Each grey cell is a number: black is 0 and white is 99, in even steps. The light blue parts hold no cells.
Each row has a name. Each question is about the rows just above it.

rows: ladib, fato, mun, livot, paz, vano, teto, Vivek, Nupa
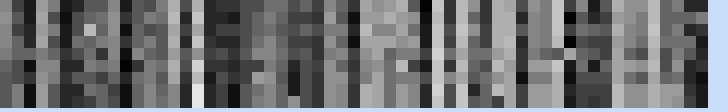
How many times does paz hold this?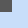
7
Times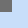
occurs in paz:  5
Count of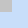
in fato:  2
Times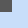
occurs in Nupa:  4
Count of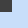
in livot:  6
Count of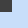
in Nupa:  7

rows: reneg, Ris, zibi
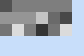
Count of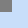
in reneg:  5
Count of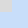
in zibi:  2
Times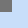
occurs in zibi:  2
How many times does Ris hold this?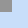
3
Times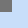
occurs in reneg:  0
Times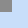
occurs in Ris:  0
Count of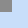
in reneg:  0

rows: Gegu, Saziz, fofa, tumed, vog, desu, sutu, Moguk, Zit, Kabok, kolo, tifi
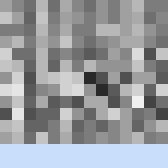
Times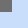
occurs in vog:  5
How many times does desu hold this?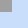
0
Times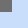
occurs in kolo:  0
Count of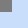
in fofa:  5

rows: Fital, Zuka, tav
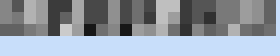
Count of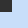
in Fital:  0
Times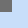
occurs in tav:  5
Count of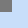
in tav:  1

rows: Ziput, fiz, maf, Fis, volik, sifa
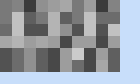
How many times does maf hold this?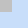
3
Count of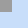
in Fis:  5

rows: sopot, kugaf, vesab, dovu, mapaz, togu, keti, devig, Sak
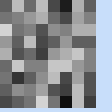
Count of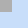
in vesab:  2
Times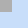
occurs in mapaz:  2
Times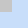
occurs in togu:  3
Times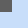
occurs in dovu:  4

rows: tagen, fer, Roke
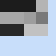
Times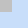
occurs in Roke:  2
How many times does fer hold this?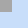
2
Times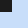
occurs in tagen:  3
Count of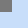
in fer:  1
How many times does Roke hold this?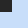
2
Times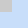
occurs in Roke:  0

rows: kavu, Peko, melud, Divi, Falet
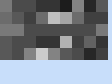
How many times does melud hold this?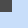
6
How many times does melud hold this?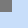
3
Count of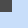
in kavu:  2
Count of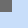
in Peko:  3

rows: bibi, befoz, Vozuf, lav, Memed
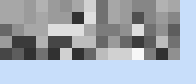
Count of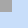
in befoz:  4
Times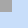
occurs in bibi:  5
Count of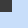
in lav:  3
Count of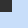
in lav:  0
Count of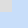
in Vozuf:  4
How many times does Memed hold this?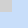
3
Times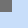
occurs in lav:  1

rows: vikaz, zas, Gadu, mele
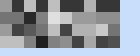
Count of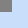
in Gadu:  0
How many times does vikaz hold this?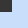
6
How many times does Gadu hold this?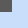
1
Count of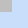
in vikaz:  2

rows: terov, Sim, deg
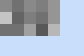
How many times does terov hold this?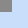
2
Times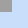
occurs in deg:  1
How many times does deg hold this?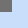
2

